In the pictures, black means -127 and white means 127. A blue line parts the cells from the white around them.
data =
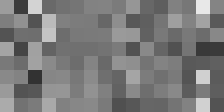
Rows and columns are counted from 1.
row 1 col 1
28
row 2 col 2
17
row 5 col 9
19
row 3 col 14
-6
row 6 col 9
-26
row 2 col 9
14
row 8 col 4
41
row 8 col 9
-47
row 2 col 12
-10
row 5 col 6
-18
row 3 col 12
-6
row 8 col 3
-4
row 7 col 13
9
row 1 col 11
-24
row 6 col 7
11
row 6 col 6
-7
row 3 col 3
-17
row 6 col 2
3
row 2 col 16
-38
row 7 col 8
0
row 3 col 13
-21
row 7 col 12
-2
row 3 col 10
24
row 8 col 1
43
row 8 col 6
7
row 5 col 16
-31
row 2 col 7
-4
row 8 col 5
1
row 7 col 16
-33
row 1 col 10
22
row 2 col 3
-44
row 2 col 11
-32
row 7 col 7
18
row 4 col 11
9
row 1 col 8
3
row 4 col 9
-4

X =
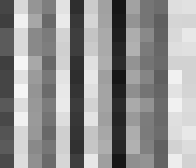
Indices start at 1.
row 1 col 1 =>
-57
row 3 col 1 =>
-36
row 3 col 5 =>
83
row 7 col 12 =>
-26
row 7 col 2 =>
117
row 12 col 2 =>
93
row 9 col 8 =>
31
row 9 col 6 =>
-72
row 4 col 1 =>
-36
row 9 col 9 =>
-90
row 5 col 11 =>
-11
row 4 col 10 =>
49
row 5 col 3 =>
40
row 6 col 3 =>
27
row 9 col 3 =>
26
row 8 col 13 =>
113
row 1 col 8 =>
33
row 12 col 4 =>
-21
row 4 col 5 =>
79
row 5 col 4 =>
-23
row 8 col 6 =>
-67
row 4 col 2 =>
89
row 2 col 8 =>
35
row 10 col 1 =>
-43
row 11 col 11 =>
0
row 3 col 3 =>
9
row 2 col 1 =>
-64
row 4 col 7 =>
74
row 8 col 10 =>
42
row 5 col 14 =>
82
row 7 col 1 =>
-58
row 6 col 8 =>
31
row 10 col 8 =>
39
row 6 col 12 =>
-32

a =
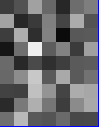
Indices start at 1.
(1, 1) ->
-67
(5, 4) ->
-80
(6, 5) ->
41
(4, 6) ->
-68
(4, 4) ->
-34
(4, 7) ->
32
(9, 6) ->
-55
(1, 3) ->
33
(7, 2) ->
-63
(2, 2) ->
-88
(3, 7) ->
-37
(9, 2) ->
57
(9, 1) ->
-16
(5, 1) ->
-21
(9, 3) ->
-39
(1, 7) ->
-1
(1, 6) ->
-18
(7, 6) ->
44
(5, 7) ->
-35
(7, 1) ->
-61
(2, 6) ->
44
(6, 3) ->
72

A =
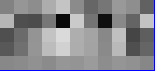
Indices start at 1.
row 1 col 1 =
2
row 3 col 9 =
64
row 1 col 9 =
25
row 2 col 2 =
-48
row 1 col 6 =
11
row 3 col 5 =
90
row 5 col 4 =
11
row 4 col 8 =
10
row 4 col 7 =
35
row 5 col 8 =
13
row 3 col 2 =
-20
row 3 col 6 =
46
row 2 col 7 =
-11
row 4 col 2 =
-15
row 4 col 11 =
-26
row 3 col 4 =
67

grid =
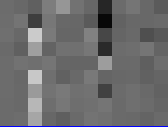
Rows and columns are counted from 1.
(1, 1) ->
-19
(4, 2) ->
-31
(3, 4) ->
-5
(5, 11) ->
-32
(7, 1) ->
-19
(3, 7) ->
1
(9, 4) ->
-24
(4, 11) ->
-10
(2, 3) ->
-65
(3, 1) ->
-16
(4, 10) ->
-17
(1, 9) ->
-20
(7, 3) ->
26
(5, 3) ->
-16
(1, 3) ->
-31
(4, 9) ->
-19
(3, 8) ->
-56
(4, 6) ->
-15
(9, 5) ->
-32
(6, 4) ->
-16
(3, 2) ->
-23
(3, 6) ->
-25
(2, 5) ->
-23
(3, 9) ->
-26
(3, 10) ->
-22
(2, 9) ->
-29
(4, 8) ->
-85
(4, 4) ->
-28
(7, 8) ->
-62
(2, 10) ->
-23
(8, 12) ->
-26
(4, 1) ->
-21
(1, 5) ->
22
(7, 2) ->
-22
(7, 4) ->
-12
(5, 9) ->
-21
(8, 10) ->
-16
